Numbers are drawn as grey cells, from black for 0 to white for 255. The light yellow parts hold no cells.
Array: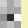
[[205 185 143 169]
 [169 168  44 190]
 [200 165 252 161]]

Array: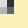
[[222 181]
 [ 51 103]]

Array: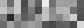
[[181 196 127 107]
 [107 160  41 161]
 [198 199 146 125]
 [ 74  85  94 142]
 [151 123 111 160]
 [ 98  74 160 148]
 [237 191 194  82]
 [114 137 146  74]
 [160 179 135  96]
 [160 182 168  98]
 [158 111 208  75]
 [ 91  86  78 215]]

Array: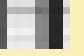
[[ 85  86  84  88  84  86  88]
 [227 182 230 231 242 226 237]
 [222 180 225 226 237 221 233]
 [226 182 229 230 241 225 236]
 [225 181 227 229 239 224 235]
 [132 110 135 137 138 134 138]
 [131 118 129 133 134 128 138]
 [ 41  38  42  40  39  42  37]
 [ 41  37  41  39  38  41  37]
 [223 180 226 227 237 222 233]]

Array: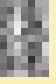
[[132 116 124  93 155 104  79 120 124 112 124]
 [142  94 143 176 145 168 153 163  96  88 157]
 [160 193 209 231 239 149 209 187 148 151 190]
 [144 124 115 181  97 136 151 136 166 129 191]
 [ 86 110 105  94 108 161  87 112  50  97 117]
 [167 151 145  72 117 140 109 111 126 159 140]
 [171 168 180 201 158 132 216 209 171 159 122]]

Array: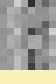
[[150 141 153 154 145 149 150 155 146 154]
 [153 178 170 179 152 174 172 147 158 152]
 [204 169 157 163 195 165 160 175 189 189]
 [170 133 154 148 145 138 136 168 160 162]
 [ 46 168 147 147  66 164 170  74  90  64]
 [144 144 149 143 109 169 168 133 147 140]
 [103 145 146  96 127 121 132 154 140 108]
 [138 165 159 143 207 158 169 187 153 168]]

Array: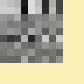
[[201 206 152 141 140  81 127 120 107]
 [191 206 144 122 154  54 119 133 104]
 [180 196 170 128 142  68 156 121 103]
 [ 27  14  89 115 106 178 111 127 170]
 [221 222 125 113 170  39 102 149 103]
 [188 199 133 146 147 109 126 112 117]
 [ 42  45 125 136  92 200 147 109 148]
 [174 187 153 139 143  95 133 117 110]
 [ 69  72 126 145 102 201 147 103 145]]

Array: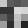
[[200  53  94 157]
 [ 92  53  65  46]
 [ 83 218 195 184]
 [ 96 211 151  35]]
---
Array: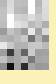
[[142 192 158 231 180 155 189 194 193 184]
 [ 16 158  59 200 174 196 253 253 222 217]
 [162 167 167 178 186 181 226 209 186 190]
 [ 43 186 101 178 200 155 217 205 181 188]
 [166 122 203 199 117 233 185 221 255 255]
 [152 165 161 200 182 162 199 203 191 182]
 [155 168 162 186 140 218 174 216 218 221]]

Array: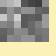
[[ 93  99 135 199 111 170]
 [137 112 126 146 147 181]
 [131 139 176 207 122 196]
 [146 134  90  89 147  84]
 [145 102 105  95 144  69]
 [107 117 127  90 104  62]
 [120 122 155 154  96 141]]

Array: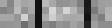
[[146 166 130 166]
 [149 166 140 134]
 [152 149 186 179]
 [110 209 147 165]
 [140 145 166 169]
 [ 16  16  16  16]
 [139 172 152 186]
 [126 206 214 168]
 [148 180 170 145]
 [143 168 212 147]
 [162 167 181 154]
 [149 170 149 128]
 [ 33  19  27  25]
 [160 146 122 142]
 [142 127 155 158]
 [141 181 177 161]]

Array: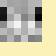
[[135 185 141  20  26 182]
 [178 168 214 161 186 163]
 [138 205 243 201 162 166]
 [198 177 179 131 155 160]
 [126 207 236 159 177 180]
 [135 191 137   5  31 181]]

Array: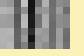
[[176 179 177 158 161 180 159]
 [183 175 181 157 155 173 151]
 [ 98 101  99  90  87  99  90]
 [128 154 140 186 182 145 194]
 [ 48  19  45  27  28  21  19]
 [155 149 159 116 114 144 111]
 [141 157 152 173 171 152 177]
 [114 108 107 107 111 114 109]
 [161 157 158 142 142 157 140]
 [113 107 111 135 134 109 133]]

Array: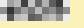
[[230 143 236]
 [ 87  53 160]
 [187 118 184]
 [198 159  65]
 [ 95 121 197]
 [108 186 105]
 [172 119 178]
 [191 141  94]
 [147  99  59]
 [237 141 231]]

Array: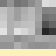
[[147 162 226 207 198 191 123]
 [148 162 176 176 176 176 147]
 [174 140 225 184 159 158 115]
 [159 152 214 191 179 173 122]
 [147 159 199 193 187 185 140]
 [144 171 147 157 165 160 157]
 [145 167  37  81 112 130 220]
 [152 162  56 101 120 133 214]]
